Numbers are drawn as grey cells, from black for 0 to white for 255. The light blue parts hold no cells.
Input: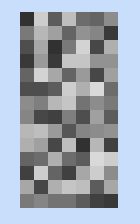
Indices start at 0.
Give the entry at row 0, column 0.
49
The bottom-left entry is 121
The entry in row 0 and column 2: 92
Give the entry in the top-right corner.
140
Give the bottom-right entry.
57
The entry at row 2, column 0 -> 78
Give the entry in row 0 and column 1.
205
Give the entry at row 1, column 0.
121
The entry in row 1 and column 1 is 183
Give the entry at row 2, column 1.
167

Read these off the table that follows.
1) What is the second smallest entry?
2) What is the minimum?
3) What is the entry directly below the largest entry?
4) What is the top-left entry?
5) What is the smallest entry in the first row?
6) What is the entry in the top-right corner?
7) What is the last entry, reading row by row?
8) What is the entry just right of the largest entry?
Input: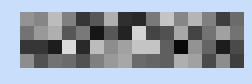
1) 22
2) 9
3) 107
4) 147
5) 41
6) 107
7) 62
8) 41

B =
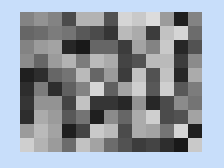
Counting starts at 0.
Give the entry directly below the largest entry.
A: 60
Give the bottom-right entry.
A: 201
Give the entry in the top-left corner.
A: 131
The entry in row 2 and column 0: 131
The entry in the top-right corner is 131
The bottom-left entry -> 207
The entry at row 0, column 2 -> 131
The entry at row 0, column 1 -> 147
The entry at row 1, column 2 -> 124
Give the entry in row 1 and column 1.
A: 108
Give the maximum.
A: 220
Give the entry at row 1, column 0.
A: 102

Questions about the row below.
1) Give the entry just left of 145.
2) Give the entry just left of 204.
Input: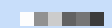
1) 253
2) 145

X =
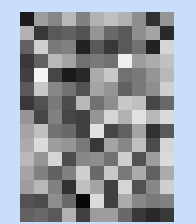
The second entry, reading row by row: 157
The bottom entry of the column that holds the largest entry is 105
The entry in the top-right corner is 149
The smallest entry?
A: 8
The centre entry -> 149
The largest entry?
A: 245
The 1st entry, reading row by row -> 27
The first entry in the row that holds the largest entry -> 64
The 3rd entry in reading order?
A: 135
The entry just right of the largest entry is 70
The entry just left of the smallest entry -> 105
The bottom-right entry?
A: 56
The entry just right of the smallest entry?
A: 219
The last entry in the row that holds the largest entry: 184
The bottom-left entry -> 97
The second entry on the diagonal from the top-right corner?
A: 164
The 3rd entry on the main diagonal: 121
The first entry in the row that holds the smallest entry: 82
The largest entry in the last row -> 177
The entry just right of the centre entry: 213
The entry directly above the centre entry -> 113
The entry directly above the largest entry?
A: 97
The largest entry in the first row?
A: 192
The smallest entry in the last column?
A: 41
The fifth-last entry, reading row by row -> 157

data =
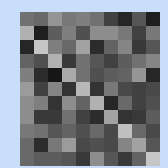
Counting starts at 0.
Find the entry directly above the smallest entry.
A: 177
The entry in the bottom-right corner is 198
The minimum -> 22
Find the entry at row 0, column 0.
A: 113
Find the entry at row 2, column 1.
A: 198
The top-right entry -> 30
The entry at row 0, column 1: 105
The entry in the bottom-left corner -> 105
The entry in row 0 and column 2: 149
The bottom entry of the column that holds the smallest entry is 93
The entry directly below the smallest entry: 133
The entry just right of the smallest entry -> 170
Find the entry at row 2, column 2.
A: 127
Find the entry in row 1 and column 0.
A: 177
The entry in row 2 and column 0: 38

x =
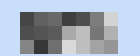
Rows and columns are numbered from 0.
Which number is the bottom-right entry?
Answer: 149
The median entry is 119
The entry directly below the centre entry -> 217
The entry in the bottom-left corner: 133
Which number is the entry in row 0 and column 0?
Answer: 70
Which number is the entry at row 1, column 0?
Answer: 78

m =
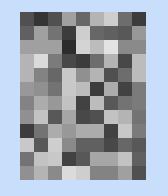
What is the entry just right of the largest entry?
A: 138
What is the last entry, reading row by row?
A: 80
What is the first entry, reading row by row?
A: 80
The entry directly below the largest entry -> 180
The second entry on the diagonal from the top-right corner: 88
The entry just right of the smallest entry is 212
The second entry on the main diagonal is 160
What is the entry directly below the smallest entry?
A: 72
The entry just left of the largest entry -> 188
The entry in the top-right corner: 60
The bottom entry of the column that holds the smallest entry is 219
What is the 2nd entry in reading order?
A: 52
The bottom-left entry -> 144
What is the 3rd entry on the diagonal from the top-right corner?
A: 227
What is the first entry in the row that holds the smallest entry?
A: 160
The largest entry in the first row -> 206
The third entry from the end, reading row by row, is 131
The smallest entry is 44
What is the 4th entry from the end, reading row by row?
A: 131
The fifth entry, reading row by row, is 103
